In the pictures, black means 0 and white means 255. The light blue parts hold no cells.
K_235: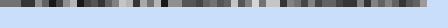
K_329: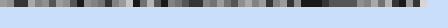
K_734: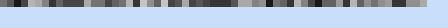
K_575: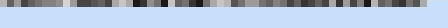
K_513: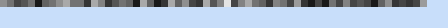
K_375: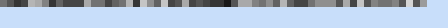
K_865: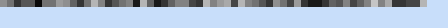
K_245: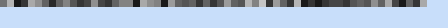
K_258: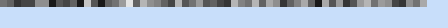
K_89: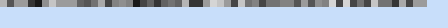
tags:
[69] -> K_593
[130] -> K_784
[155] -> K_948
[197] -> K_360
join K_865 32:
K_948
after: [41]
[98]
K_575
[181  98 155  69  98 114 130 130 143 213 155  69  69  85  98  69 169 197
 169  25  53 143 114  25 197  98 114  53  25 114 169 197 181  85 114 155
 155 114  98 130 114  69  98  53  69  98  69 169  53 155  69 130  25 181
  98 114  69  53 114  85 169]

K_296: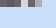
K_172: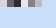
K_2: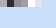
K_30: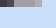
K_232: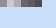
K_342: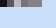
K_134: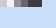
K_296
[103  91 103 215 103 175]
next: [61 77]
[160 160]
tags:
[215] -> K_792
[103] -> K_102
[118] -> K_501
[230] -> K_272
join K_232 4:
K_102
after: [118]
[131]
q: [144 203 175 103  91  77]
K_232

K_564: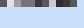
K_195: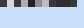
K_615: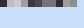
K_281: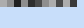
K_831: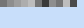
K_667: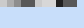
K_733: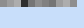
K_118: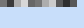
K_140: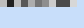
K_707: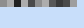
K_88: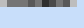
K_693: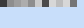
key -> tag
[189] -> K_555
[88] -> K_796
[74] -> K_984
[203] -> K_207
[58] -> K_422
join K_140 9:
K_984
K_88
[189 117 117 117  88 117  46  74 117  88 189]
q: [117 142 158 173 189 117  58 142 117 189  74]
K_831
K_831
[117 142 158 173 189 117  58 142 117 189  74]
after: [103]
[117]
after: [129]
[117]
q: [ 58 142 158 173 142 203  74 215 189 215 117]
K_693

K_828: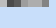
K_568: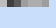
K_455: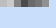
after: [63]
[91]
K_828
[189  75  91 157 173 173 131]
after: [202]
[131]
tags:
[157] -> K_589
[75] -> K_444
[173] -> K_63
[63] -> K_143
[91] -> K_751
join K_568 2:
K_143

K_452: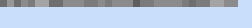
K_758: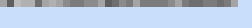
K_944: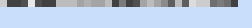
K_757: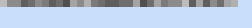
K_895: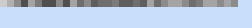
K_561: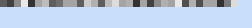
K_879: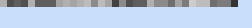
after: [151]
[110]
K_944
[204  65  65  79 232  79  65  65 188 188 188 164 176 164 164 188  65 123
  65  79 164 188 164 139  94 188  94 220 204 204 110 123 110  65]
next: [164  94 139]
[110 164]
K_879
[176  79  94  79 176  94  94  94 164 176 164 176 188 139 188 164  65 139
  79  94  94 176 139 139 110 164 123 204 188 188 110 123 123  51]
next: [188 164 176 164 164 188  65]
[123  65]

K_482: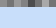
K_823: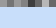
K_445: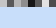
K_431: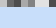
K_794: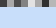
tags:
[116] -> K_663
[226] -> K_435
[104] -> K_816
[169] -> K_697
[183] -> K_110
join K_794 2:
K_697
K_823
[154 116 154 130  62 104 183 104]
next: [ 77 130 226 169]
[ 48 183]

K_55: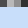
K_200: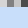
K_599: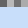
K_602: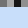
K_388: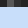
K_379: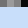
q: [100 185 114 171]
K_599
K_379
[114 155 129   8]
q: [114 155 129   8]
K_379
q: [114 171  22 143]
K_602

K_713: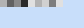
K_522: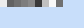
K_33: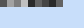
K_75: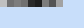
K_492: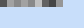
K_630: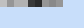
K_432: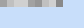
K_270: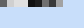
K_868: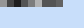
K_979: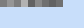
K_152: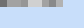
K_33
[ 84 162 125 192  42  98  69  42  98]
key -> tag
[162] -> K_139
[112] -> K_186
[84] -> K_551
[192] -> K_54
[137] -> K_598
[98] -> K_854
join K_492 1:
K_551
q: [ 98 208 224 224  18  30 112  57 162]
K_270
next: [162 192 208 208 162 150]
[192 208]

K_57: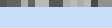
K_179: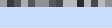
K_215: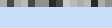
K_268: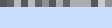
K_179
[159  58  87 172  87 144 144  87  73 185 185  42 185  73 185 144]
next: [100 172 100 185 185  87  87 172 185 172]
[185  73]
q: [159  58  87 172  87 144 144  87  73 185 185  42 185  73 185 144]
K_179
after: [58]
[87]
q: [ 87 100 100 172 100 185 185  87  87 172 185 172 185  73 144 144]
K_57
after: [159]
[58]
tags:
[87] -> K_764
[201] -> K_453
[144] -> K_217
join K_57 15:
K_217

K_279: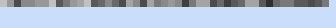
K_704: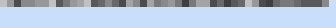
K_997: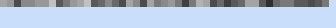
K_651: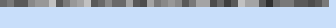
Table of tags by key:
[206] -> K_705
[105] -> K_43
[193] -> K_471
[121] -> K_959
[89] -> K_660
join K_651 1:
K_43
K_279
[193 152  76 137 137 152 152 193  89 121 152 164 193  89 105 137 105  76
 164 137  76 164 121 137 152 137  63 121 164 164  76 105  63  89 105 164
 164  89  47 105 121 121  89  89  76  89 121]
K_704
[193 152  76 137 137 152 152 193  89 121 152 164 193  89 105 137 105  76
 164 137  76 164 121 137 152 121  63 121 164 164  76 105  63  89 105 193
 152  76  63 105 121 121 105  89  89  89 137]
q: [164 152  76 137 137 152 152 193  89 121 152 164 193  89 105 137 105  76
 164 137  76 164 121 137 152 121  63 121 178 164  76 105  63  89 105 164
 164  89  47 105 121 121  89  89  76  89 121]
K_997
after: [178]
[164]

